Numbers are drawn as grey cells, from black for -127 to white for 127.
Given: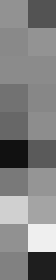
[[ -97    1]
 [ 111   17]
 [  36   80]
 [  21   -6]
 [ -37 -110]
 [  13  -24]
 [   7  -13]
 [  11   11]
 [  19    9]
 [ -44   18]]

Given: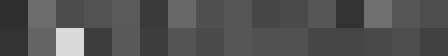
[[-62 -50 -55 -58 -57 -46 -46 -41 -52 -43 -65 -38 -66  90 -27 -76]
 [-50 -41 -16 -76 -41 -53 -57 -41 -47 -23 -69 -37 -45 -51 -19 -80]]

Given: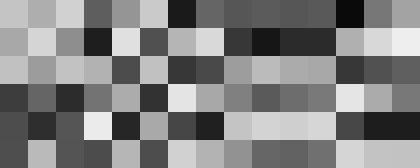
[[  66   67   85  -15  -29  -25   18   51   81  -50   54  -51  -43   58
   -49]
 [ -98  -98  -56   86   79   83   68  -95  -57   41  -89  107  -42  -81
   -50]
 [  -7   43  101   -6  -18  -37    0   40  100  -77   44  -12  -83  -26
   -66]
 [ -32  -46  -72   40   43   59   29  -54  -72   65  -51   50   66   28
    65]
 [ 110   88   48  -84  -84 -105  -72   89   53  -47   96  -97   14   85
    40]
 [  35   -8 -117  -38  -41  -36  -41  -26 -101   74   21  -33   81   46
    68]]

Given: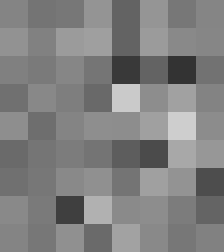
[[  1  -8   9  34 -21  16  -8   4]
 [-27  -3  13  10  49 -64  -5   9]
 [-50  19  32 -11  16   9  -8 -15]
 [ 23  40 -52 -34 -11  -3 -10 -21]
 [ 12  78  32  13  14   4 -17  14]
 [  3  33  13  74 -22  -1   8 -15]
 [-13 -76 -28 -70 -10   6  -5   0]
 [  6   9  27 -28  31  27   1  18]
 [  5  -8  21 -28  20  -8 -11   4]]

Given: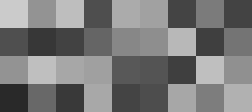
[[ 49  -2  39 -50 -59  40 -70 -23 -86]
 [ 16  63 -64 -43 -39  32  39  63  19]
 [-11 -64  56  14   7 -26 -61 -72 -48]
 [-60  -4 -59  33  43 -49  62  19  75]]

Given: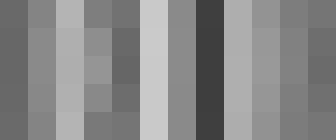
[[ -9  -3  18  45 -64  10  73 -10  -6  52   4 -21]
 [-15  -1  22  47 -65  10  73 -18   9  48   8 -23]
 [-20   2  25  47 -65  11  73 -25  21  46  10 -24]
 [-17   1  24  46 -65  11  74 -22  14  47  10 -24]
 [-10  -2  19  46 -64  10  73 -13  -1  52   4 -22]]

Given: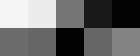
[[   3  -25 -125  -25  -19]
 [-124 -102  -10  108  117]]

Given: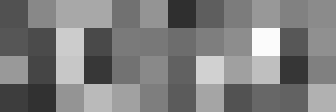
[[ 49 -29 -24 -45  37 -36  -1  33  58  20 -78 -66]
 [  0 -73  63  32  81 -30   9 -13 -72  71 -58  25]
 [ 16 -40 123  13  -1 -18  -7  -5 -54  76 -52 -41]
 [ 11   1  24  -3 -33 -80  20 -14  40  40   8 -46]]

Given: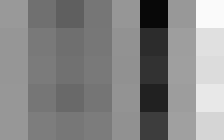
[[  85   32  -66   17   -3   -8   -2   23]
 [ 104   29  -94   19  -10  -22   -9   23]
 [  92   31  -77   17   -6  -14   -4   22]
 [  96   30  -83   18   -8  -16   -6   22]
 [ 122   24 -119   22   -9  -32  -15   25]]
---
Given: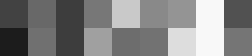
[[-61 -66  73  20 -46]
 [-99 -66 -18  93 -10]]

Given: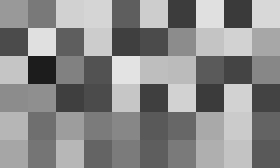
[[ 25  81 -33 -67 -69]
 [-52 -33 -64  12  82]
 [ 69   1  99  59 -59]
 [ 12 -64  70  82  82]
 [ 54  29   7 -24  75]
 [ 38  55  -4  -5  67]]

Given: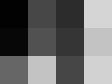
[[-125  -83]
 [-120  -74]
 [ -25  -57]]

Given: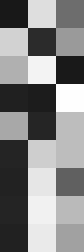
[[-103  -18]
 [  82   26]
 [  48 -102]
 [ -95  126]
 [  40   61]
 [ -91   61]
 [ -93  -31]
 [ -91   58]
 [ -94   33]]

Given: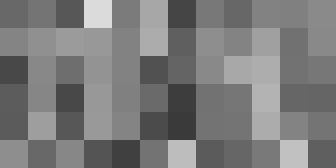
[[-23 -40  -4 -58 -24   0]
 [  4  27   2 -32   3 -14]
 [-55 -17   2 -27  40 -13]
 [-35 -55   0 -66  -9 -25]
 [-36 -40   4 -69 -11   3]
 [ 14   7 -63  61 -25  65]]

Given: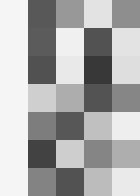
[[117  24  14]
 [117 112  99]
 [117 105  94]
 [117  45   6]
 [117 -40 110]
 [117  78  46]
 [117 -45 106]]

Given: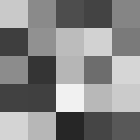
[[ 73 -50   5]
 [-65  60  -5]
 [ 12  54  86]
 [-62 113  75]
 [ 84 -89 -39]]

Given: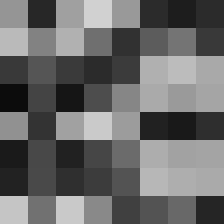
[[  21   32   25  -98]
 [  58   49  -78  -11]
 [ -70  -69  -68   60]
 [-115 -106    6   26]
 [  17   33   28 -102]
 [-101  -94  -20   34]
 [ -93  -80  -44   46]
 [  69   73  -63  -23]]

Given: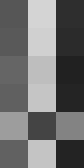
[[-41 -81]
 [-38 -84]
 [-26 -94]
 [-31 -91]
 [ 29   3]
 [-30 -92]]
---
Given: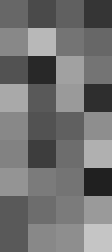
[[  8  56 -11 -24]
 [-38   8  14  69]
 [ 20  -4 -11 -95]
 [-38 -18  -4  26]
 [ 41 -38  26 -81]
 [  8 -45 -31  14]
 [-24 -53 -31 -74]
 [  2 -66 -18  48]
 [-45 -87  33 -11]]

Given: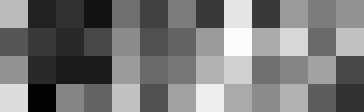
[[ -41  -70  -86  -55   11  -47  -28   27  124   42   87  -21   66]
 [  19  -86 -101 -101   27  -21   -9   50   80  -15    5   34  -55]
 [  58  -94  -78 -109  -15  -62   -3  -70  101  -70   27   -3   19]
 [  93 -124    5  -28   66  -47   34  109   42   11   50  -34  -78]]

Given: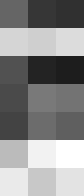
[[ 59 114 127]
 [ 85  79  92]
 [106  72  99]
 [-53  -6 -12]
 [-60 -19 -32]
 [-26 -73 -79]
 [-46 -92 -98]]

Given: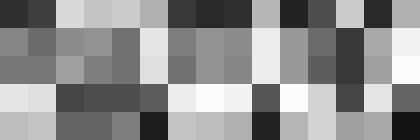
[[ 101   95  -58  -50  -50  -34  108  123  115  -42  123   83  -58  101
   -27]
 [  61   68  -27  -27   -1  -99   68   61   48  -92   55   83   32   40
  -107]
 [  -8   -8   32   -1  -14   95  -14   18    6  108   25  -34  -71   32
   123]
 [   6  -20   12   18  -14  101   -1   18   12  108   25  -20  -71   40
   115]
 [ -79  -65   89   68   75   48  -71  -86  -79   55  -92  -50   75  -86
    48]]

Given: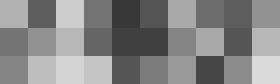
[[  4  62  84  69 -42  -3  25 -57  12  90]
 [-11  18  55 -26 -63 -63   4  41 -42  55]
 [ 49 -34  77 -11 -71 -42  41 -19 -34  18]]

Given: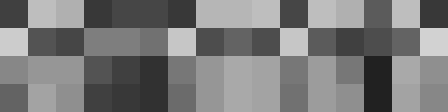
[[-63  62  48 -71 -57 -57 -71  54  54  62 -57  62  48 -36  62 -71]
 [-28  35  15 -63 -71 -78 -20  22  41  35 -14  28  15 -94  35   7]
 [  7  22  22 -44 -63 -78  -8  22  41  35  -8  28  -8 -94  41  15]
 [ 76 -44 -57  -1  -1 -14  70 -50 -28 -50  70 -36 -63 -50 -28  82]]

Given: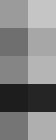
[[ 27  69]
 [  5  53]
 [-10  47]
 [-16  39]
 [-98 -90]]
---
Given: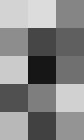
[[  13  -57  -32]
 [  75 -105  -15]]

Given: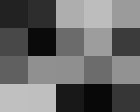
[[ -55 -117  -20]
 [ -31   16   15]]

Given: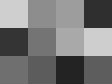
[[-75 -11  41]
 [-16 -35 -92]]

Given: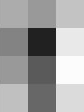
[[  3 -94 105]
 [ 25 -37 124]]

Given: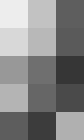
[[ 88  56 -37]
 [ 24 -16 -73]]

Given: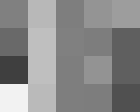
[[-22  63   0]
 [-64  63  -1]]
